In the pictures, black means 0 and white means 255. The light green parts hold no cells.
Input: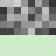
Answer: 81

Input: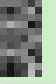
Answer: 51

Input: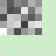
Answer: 189

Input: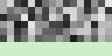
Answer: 54

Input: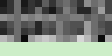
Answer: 68

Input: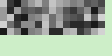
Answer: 111

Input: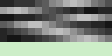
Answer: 37

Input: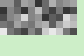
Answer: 78
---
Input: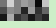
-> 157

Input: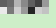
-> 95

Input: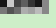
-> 52

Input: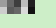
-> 62

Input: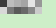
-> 165

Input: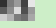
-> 218
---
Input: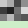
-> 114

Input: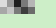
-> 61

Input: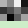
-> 121

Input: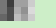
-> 145

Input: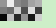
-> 223

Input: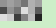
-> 176
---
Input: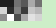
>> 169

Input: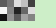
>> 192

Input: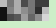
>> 61

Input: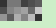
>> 79

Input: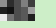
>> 127

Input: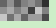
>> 114

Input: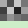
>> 199

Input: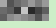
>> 123
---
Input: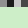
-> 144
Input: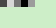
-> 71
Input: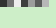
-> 49
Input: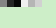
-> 133
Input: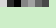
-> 215
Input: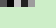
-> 87
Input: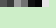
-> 84
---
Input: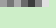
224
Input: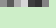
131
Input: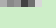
216
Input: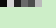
187
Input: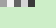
57
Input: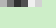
210
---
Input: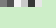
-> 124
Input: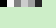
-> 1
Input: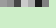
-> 156
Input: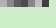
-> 177
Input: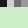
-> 24
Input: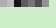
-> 174
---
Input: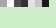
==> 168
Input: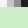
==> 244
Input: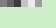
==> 127
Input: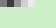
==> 124
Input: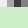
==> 240
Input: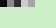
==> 11
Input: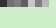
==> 49
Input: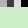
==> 179
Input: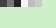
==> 64
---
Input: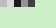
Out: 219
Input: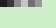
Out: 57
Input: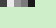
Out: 234
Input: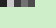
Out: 202
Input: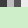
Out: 190
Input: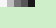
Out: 188
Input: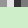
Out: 230
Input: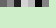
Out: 143
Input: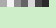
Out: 243
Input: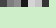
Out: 126
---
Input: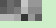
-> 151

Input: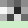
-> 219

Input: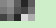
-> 217

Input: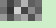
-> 83

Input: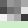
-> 168

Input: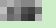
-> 50

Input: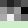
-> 141
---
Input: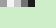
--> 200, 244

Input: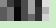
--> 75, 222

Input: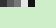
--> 119, 230

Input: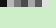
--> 75, 225

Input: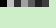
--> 160, 192

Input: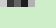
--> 99, 206

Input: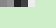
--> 35, 237

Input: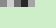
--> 110, 206

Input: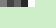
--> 100, 251
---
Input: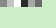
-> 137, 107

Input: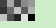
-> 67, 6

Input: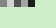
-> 133, 28

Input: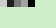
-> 204, 3

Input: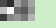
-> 76, 179

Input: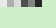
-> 233, 37
